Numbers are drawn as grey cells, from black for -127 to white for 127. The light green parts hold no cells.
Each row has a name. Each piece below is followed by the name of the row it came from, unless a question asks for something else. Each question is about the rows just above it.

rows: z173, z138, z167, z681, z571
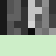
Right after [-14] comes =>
[27]
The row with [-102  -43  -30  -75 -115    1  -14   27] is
z571
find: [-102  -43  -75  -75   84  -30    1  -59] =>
z681
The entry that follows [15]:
[-75]

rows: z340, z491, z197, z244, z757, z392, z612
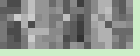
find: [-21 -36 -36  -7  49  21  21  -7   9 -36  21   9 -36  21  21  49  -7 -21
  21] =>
z612
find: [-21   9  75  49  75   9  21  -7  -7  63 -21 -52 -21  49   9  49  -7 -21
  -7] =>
z197
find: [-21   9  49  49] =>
z340
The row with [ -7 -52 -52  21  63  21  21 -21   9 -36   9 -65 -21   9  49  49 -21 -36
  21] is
z340
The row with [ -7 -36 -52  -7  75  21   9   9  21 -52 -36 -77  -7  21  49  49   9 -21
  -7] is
z392
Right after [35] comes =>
[49]
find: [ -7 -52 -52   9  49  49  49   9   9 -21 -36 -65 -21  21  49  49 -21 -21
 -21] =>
z757

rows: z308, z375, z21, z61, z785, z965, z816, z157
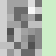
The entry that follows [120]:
[80]
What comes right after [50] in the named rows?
[-21]
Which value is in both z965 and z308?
[80]
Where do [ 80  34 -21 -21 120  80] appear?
z375
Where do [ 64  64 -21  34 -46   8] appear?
z816

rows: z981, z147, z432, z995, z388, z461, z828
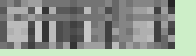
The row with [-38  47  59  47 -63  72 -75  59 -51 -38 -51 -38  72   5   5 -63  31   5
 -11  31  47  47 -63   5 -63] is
z388
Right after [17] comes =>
[31]
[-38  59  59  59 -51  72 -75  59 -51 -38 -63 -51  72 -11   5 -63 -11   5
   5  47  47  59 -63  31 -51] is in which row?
z995

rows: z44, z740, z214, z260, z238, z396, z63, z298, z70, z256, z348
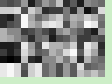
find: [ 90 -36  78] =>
z256
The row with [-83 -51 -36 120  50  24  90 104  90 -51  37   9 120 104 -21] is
z260
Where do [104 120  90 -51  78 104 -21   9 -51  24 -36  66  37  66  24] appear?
z348
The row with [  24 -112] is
z740

